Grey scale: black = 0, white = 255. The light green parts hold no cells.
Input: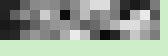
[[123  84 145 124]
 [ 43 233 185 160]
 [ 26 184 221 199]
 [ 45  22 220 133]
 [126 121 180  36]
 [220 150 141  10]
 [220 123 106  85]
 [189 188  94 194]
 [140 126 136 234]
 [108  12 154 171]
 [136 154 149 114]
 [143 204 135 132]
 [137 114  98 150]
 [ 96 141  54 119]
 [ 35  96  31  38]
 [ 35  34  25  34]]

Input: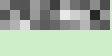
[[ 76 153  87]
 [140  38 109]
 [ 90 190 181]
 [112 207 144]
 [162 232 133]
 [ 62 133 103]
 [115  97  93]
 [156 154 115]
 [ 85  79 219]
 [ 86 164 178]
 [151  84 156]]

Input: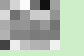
[[161 147 116 124 241]
 [ 16 206 153 126 175]
 [111 203 131 123 178]
 [250 153 148 132 192]
 [212 113 147 132 237]
 [159 217 171 178  66]]

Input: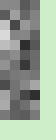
[[112 130 133  98  87 107 108 118 166  47 146 121]
 [ 89 103 152 134  46  88  56 124 135  71 111  92]
 [136 159  72 133 173 140 113 121 115 114  94  97]
 [137  91 194 217 189 127 146 109  76 163 170 120]]

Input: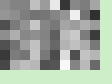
[[165  48 155  59 120 182 105]
 [125 114 174 124 172 195 185]
 [136 239 157 201 192  79 132]
 [ 54 149 165 187 179 220 248]
 [232 133 120  95 104  76  85]
 [155 118 134 131 134 121  81]
 [192 115 198 143 193 197 183]
 [131 126 146 135 159 117 189]
 [131 142 123 174 115 124 174]
 [143 149  79 142  81  57  71]]

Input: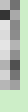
[[114 169 136 140 180 143  80 117 160]
 [193  52 227 219 229 218 178 211 182]]

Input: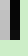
[[  4   6   8  13]
 [197 193 191 189]]

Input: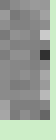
[[152 161 141 202 127  48 137 167 154 184 133 102]
 [154 140 135 132 130 126 129 135 135 141 127 128]
 [147 130 130 141 131 144 134 143 126 142 127 141]
 [139 121 130 145 129 144 135 135 124 138 128 124]
 [124 154 142 122 141 126 140 140 139 139 161 166]]
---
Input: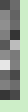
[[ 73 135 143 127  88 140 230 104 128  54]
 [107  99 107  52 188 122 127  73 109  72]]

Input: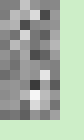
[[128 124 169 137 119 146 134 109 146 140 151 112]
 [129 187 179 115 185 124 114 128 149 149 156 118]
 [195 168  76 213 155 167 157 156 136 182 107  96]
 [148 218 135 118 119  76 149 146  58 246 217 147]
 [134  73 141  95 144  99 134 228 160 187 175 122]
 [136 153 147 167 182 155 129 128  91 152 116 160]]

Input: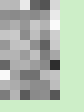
[[186 142 159 197 151 180 102 249 182 124]
 [184 138 174 201 193 180 174 161 172 180]
 [233 144 151 140 196 156 177 114 156  91]
 [100 138 199 190 143 191 157 113 141 138]
 [ 84 153 179 146  97 126 138 185 139 142]
 [215 233 250 206 202 167  45 195 189  87]]

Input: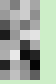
[[169 153  84  27 169 173  34 150]
 [126 188 165 151 173 232 175 192]
 [204 205 116 215  59  12 135 149]
 [166 143 168 227 171  35   5  94]]

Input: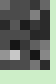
[[112  75  41  75  75 148  71]
 [ 75  75  86  75  21 199  75]
 [ 76  76  28  76  55  76  76]
 [ 55 128  55  39  96  22 117]
 [102  43  43  42 120 135  43]]

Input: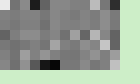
[[234 129 126  99 120 128 134]
 [115 124 120 126 113 115 112]
 [138 130 128 140 120 158 145]
 [ 28 130 128 140 128 129  88]
 [ 99 119 113 124 117 148  22]
 [135 135 136 133 164 128   6]
 [135 127 128 113 128 119 120]
 [128 122 127 160 122 118 120]
 [127 131 132 102 142 131 137]
 [187 124 125 181 133 146 119]
 [119 141 141 134 197 127 128]
 [ 46 122 121  99 100 157 192]]

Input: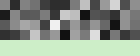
[[136  27  90  48]
 [ 44 135 139  60]
 [130  89 167 101]
 [114  91 155 197]
 [ 61 124  64 114]
 [ 45  54 240 152]
 [ 47 201  89  17]
 [123 190 152 161]
 [192  18  96 122]
 [ 70  83 148 221]
 [154  76 104  33]
 [212  49  19 120]
 [ 78 146 146  55]
 [143 119 114  80]]
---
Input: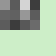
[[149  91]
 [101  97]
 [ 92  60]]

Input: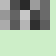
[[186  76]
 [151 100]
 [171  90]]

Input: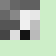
[[126 102]
 [103 135]
 [ 85  84]]

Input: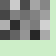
[[ 96 203]
 [ 69 129]
 [176  44]]

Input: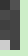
[[51 81]
 [73 67]
 [63 68]]

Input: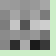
[[156 154]
 [136 165]
 [125 197]]
